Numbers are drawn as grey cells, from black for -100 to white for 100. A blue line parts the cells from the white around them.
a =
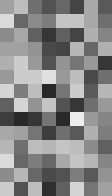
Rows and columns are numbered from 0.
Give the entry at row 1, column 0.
71
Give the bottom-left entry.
60
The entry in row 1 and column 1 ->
-19
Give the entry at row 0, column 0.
26
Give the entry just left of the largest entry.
-69
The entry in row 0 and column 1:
48
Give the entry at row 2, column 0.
9
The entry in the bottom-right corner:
26
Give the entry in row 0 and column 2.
-13
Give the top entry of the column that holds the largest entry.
-47
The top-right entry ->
-30
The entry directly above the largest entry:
-58
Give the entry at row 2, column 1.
32

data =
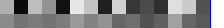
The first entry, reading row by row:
37
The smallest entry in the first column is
9
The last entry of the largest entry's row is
-36
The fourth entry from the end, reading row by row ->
-25
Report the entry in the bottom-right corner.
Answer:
-30
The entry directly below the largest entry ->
20
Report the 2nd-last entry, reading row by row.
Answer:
-20
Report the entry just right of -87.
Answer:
81
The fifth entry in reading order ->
-87

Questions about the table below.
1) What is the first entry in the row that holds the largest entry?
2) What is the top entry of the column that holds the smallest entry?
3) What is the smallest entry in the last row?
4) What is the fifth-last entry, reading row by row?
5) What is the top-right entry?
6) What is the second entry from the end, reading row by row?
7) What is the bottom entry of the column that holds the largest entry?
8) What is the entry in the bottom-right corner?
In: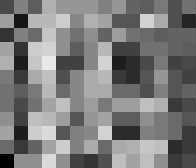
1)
38
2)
-43
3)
-99
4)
28
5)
-11
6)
-55
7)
71
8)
-43

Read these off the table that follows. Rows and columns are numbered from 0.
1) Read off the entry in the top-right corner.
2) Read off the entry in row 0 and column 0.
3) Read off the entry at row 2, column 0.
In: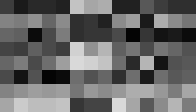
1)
-63
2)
-52
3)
-20

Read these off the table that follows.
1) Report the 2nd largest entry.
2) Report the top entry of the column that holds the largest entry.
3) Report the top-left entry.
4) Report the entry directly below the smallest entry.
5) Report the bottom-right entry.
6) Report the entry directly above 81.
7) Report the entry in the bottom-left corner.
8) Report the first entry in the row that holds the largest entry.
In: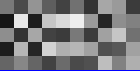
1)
81
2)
-11
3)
-5
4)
11
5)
37
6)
-42
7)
-21
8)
-83

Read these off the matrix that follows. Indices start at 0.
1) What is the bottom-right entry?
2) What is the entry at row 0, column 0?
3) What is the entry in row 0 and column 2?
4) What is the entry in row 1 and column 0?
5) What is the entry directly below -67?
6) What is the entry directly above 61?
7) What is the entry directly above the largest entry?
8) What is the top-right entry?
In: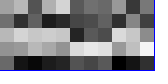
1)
-62
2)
26
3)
-35
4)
-12
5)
56
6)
-78
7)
10
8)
-6

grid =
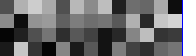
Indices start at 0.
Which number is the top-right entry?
-90
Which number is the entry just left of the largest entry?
55
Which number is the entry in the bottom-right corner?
-8
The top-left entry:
-37
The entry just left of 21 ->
15
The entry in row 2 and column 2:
-37
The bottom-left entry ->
-80
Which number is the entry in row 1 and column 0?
9
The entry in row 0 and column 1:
39
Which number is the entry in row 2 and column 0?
-96
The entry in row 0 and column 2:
61

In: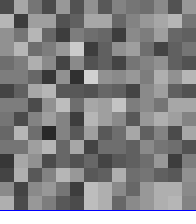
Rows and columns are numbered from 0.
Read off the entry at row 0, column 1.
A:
31
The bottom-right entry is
3
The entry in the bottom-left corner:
37
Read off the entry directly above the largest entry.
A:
-36
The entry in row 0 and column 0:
-41
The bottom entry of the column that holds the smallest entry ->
-2
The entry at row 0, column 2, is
-8
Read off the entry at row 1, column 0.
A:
43
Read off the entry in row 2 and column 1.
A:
-8
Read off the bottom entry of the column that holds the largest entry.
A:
48
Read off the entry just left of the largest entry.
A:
-62
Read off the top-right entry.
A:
19
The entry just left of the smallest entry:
-14
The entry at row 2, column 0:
14
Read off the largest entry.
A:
64
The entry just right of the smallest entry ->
3
